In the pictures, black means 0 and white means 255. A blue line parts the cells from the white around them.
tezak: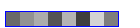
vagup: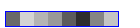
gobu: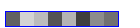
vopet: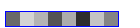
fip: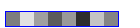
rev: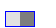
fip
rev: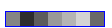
vagup
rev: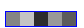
fip

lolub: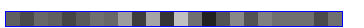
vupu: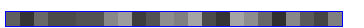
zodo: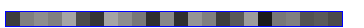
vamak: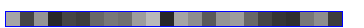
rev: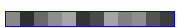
vupu
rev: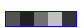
lolub
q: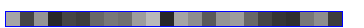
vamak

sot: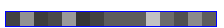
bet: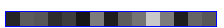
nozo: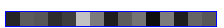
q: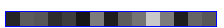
bet
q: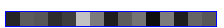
nozo
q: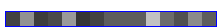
sot

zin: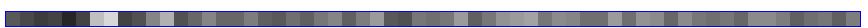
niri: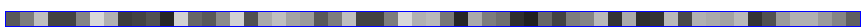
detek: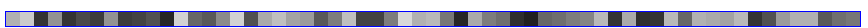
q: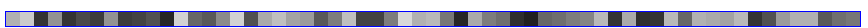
detek
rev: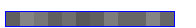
zin
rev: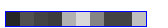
niri
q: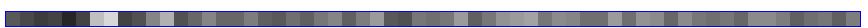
zin
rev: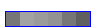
zin
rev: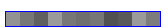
zin
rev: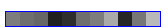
detek

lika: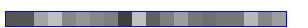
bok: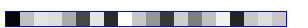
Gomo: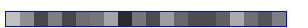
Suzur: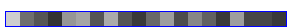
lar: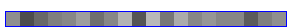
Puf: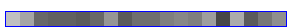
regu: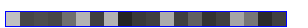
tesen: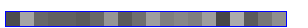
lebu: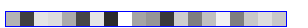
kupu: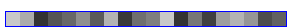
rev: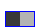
kupu
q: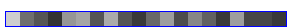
Suzur

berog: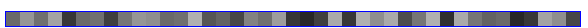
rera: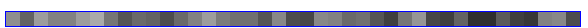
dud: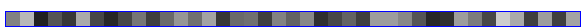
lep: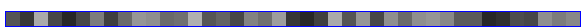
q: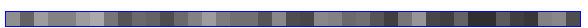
rera
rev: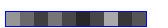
dud
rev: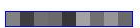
dud
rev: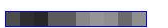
lep

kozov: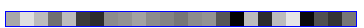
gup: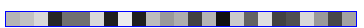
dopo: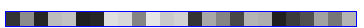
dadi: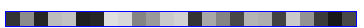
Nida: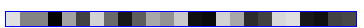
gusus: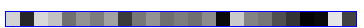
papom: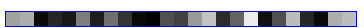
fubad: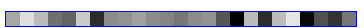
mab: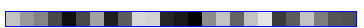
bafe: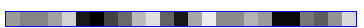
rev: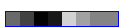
bafe
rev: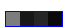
papom
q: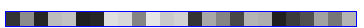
dopo
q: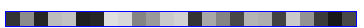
dadi
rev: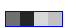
gup

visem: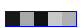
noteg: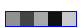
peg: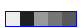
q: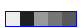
peg
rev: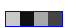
noteg

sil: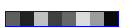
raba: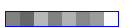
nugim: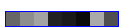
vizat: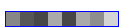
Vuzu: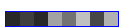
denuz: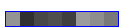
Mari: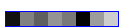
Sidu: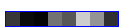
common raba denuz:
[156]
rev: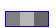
raba
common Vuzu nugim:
[163]

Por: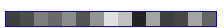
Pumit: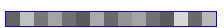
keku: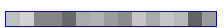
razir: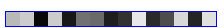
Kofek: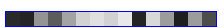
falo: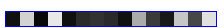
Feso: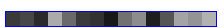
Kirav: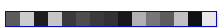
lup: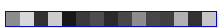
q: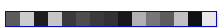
Kirav
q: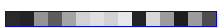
Kofek

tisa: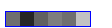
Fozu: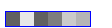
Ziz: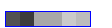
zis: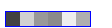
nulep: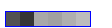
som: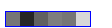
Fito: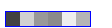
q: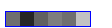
tisa
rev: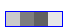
Fozu
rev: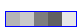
Fozu

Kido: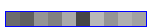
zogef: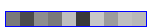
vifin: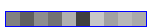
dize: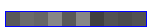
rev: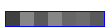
dize
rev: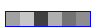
vifin

